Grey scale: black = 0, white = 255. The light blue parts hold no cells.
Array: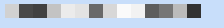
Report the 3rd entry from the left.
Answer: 65
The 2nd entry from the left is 73
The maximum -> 250
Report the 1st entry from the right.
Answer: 50

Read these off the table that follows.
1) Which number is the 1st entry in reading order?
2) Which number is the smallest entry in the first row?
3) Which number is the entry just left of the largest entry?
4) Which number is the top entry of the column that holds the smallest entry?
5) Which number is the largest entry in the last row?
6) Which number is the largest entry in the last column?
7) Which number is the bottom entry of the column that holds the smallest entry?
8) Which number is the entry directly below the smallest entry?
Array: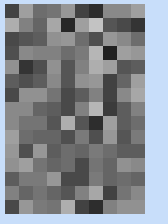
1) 66
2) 45
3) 159
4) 137
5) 174
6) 167
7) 129
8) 159

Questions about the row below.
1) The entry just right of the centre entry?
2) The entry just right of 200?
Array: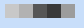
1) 57
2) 178

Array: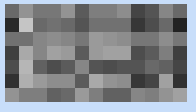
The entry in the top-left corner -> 105
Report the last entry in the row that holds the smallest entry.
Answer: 34
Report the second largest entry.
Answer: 182
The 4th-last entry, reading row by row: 134
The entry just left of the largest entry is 41
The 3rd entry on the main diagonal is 134
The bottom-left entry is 147
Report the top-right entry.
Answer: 105
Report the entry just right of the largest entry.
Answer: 105
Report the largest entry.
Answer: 197
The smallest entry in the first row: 69
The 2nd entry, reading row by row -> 147
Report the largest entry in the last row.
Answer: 161
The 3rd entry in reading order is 119
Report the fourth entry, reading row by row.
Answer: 119
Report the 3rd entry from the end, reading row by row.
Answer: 126
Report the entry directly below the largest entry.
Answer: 113
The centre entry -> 154
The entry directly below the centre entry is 84
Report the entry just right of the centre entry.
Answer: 161
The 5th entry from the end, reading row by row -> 97
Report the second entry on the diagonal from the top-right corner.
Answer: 105
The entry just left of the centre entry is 91

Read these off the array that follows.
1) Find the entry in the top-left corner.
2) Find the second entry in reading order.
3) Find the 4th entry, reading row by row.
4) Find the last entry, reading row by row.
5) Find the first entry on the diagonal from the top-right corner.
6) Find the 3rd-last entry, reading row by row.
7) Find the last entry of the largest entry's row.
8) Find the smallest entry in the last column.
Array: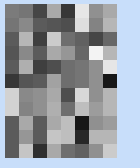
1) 123
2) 117
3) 169
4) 203
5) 169
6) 97
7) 182
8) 23

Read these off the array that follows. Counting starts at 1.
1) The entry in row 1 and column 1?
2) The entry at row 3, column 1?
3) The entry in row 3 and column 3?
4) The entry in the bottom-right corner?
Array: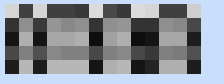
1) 213
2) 21
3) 21
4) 29

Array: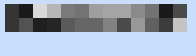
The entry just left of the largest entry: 25
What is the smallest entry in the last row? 31
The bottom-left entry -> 53
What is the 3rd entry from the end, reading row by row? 96
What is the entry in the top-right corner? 74
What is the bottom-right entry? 196
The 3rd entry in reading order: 217
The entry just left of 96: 152

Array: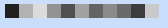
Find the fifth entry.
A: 80
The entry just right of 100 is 139
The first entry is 32

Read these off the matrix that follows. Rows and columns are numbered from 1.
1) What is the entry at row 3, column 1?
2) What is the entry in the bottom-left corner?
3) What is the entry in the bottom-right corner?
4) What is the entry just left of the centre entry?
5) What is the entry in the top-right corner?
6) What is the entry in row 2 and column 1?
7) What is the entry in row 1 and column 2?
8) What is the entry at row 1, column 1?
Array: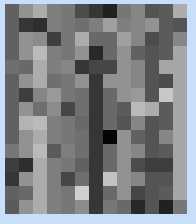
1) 97
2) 91
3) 119
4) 111
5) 172
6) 97
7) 146
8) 97

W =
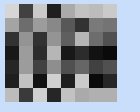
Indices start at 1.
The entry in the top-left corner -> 214
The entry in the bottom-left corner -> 188
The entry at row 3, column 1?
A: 50
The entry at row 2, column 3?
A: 156
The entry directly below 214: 164
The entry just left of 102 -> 80
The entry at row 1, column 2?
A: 65
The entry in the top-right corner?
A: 202

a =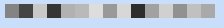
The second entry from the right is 192
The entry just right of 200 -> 53
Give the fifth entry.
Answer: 177
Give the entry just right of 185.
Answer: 221
